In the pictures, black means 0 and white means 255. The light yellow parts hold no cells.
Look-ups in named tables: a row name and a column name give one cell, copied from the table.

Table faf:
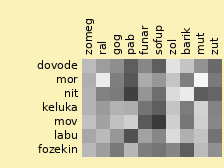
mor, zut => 122
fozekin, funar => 125
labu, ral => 186
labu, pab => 81
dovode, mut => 146
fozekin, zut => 144
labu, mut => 195
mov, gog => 193
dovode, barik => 197
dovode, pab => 94
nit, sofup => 110
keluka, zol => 196
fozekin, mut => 187
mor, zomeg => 175
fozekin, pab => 183
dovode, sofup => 94
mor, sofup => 151
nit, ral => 129
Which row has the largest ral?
mor

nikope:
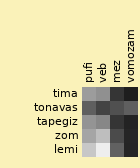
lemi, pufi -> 199
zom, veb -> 190
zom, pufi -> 165
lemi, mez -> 97
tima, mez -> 53
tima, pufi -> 156
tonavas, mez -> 80
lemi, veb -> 238
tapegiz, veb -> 135
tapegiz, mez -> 53
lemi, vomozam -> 37
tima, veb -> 144
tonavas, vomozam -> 95
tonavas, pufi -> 95
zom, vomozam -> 38
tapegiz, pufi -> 148
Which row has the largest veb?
lemi

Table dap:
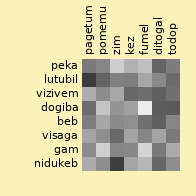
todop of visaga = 122
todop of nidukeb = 141
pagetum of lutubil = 60
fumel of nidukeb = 182
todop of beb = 134
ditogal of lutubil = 137
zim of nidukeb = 62
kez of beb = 143
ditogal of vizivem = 97
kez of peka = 178

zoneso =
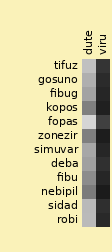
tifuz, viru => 52
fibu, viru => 38
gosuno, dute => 175
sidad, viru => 47
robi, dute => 186
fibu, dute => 140
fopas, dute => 213
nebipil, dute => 123
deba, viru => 48
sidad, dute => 185
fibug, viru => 38
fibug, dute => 163
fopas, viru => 64
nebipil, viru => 27
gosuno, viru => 43
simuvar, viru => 38
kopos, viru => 32
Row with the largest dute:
fopas

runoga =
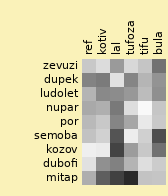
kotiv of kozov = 235
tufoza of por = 166
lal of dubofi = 129
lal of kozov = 67
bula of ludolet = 143
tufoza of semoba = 237
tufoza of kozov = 156
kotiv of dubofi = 144
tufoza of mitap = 41
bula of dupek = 147
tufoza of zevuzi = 216
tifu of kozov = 200
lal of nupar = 121
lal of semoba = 84
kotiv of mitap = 94
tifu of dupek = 181
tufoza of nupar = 221
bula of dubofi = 204
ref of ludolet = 180

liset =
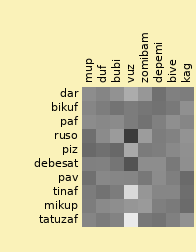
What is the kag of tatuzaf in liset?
145
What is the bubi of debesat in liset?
117
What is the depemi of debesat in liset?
141
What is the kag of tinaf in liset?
110
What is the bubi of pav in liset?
134
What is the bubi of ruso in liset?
155

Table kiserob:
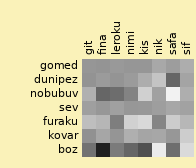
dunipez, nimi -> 155
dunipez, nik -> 196
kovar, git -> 145
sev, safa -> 167
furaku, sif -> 183
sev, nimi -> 151
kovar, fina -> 166

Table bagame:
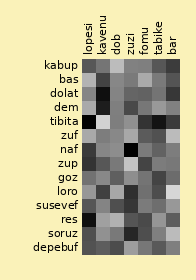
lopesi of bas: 179
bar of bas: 84
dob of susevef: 79
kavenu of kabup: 117
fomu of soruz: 78
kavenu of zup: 87
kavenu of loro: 64
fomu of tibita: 51
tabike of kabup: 87
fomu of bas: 170
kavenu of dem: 29

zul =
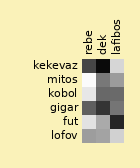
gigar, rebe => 95
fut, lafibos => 37
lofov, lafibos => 209
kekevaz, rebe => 70
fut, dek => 170
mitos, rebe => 251
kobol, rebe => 231
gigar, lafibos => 117
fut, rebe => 226
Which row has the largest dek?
fut

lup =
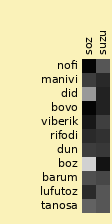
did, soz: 153
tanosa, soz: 98
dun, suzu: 56
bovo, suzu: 34
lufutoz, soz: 42
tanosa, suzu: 86
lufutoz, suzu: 86
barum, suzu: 71
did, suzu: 34
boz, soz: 209
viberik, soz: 24
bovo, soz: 5
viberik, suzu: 63
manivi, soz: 61
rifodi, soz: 42
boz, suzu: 19
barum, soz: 79
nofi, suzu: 86

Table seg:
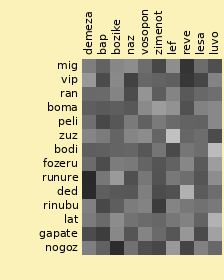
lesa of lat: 99
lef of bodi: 74
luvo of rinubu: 121
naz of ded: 87
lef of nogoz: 153
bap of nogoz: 97
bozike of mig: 135
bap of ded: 94
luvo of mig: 79
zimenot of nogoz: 71
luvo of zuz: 76
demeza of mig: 126
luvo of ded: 109
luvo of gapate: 161
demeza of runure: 41
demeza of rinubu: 128
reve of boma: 81
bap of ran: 106

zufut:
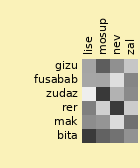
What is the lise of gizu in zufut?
164
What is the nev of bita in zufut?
114
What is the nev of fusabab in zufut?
222
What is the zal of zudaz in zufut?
138
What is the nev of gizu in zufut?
144
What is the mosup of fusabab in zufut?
165
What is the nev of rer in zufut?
58
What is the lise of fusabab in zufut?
166

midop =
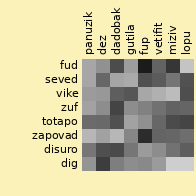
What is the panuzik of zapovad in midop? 182
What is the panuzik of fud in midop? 166
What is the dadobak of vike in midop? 94
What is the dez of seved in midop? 103
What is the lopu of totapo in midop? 69
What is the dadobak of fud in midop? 76
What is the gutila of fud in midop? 157
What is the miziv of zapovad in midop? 102
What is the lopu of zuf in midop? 101
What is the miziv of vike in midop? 188
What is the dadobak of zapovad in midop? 183
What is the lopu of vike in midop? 78
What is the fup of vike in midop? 167
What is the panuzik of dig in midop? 148
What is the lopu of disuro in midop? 94
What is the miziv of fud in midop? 54
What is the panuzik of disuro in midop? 118
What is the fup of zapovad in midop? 44
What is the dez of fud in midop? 145
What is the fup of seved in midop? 80

